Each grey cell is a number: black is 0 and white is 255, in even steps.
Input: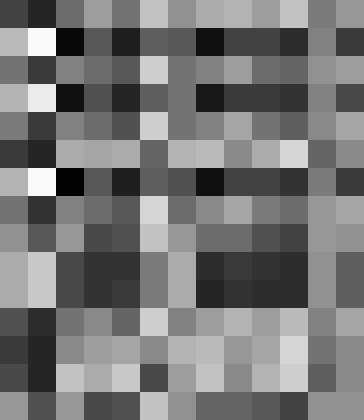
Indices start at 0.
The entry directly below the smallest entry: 129
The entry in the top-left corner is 66
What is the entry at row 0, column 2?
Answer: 108
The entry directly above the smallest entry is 171
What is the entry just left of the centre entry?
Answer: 213
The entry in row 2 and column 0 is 115
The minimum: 2
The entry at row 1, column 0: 186
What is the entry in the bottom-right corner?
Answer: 145
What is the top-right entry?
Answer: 151
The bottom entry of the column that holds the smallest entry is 151
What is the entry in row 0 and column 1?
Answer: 37
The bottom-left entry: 151
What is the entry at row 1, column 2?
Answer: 8
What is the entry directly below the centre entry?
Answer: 151
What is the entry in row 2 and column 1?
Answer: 58
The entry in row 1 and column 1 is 249

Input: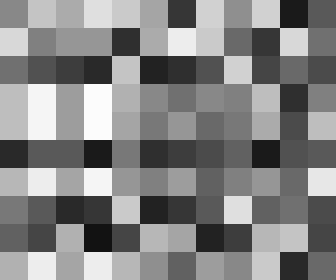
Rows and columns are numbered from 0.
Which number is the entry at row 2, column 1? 81
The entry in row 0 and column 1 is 196
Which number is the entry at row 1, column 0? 216
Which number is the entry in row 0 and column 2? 171
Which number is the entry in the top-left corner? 136
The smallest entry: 18
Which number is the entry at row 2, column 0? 112
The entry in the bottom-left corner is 177
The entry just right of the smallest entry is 69
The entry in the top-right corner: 89
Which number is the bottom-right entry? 105
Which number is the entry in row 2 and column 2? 61
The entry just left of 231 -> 105
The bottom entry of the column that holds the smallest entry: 237

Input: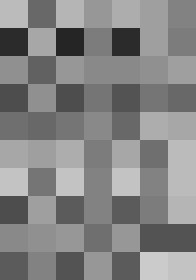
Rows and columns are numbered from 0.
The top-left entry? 187
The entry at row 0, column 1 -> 104
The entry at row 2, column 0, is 144
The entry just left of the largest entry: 91
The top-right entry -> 130
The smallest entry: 37
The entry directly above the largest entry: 83
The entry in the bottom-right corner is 195
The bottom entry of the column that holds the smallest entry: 83
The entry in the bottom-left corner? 91
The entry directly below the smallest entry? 151
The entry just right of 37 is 124
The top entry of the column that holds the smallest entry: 181
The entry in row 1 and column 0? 43
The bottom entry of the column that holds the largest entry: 203
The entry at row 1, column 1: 167

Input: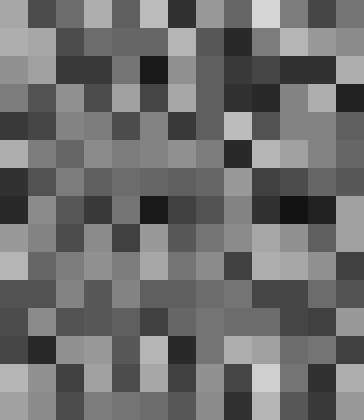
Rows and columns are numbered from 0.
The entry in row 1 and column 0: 174
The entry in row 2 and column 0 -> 145
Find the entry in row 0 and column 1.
76
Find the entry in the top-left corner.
167
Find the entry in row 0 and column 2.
108
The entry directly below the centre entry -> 88
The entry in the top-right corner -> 116
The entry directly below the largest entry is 124
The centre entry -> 64
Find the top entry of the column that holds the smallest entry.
124
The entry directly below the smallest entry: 145
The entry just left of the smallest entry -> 49
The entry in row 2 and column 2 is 57
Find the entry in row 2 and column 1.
161
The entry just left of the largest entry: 102
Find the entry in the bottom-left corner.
161
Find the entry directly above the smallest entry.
76
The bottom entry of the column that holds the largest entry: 181
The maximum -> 214
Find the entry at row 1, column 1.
167

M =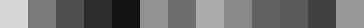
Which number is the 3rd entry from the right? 88
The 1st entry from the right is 150
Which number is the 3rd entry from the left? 80
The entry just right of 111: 172

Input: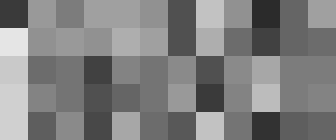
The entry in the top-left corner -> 58
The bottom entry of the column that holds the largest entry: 208
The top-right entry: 160
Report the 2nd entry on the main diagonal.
145
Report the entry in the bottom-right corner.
101
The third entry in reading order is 124
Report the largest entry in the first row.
194
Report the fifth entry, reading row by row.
160
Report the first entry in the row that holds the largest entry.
229
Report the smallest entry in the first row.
43
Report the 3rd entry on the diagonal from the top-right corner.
167
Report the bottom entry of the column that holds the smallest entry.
50
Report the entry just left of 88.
108
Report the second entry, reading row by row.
153

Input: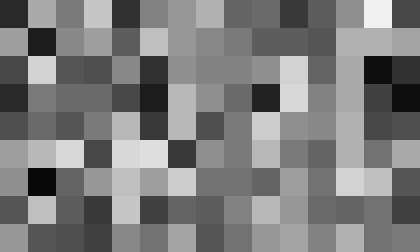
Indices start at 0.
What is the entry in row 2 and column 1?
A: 210
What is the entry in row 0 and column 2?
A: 122
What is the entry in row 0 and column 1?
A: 170
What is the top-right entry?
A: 71
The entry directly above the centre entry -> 143
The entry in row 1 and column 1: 28
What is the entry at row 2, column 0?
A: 71
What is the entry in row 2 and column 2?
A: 85
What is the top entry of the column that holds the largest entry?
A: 241
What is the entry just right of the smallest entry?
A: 100
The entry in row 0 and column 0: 41
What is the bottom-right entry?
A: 122
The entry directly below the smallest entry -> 191
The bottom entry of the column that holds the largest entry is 114
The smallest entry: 8
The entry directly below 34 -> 204
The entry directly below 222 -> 158
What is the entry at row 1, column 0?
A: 158
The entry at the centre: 79
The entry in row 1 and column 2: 136
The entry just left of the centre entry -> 184
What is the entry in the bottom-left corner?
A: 151
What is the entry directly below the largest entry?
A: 177
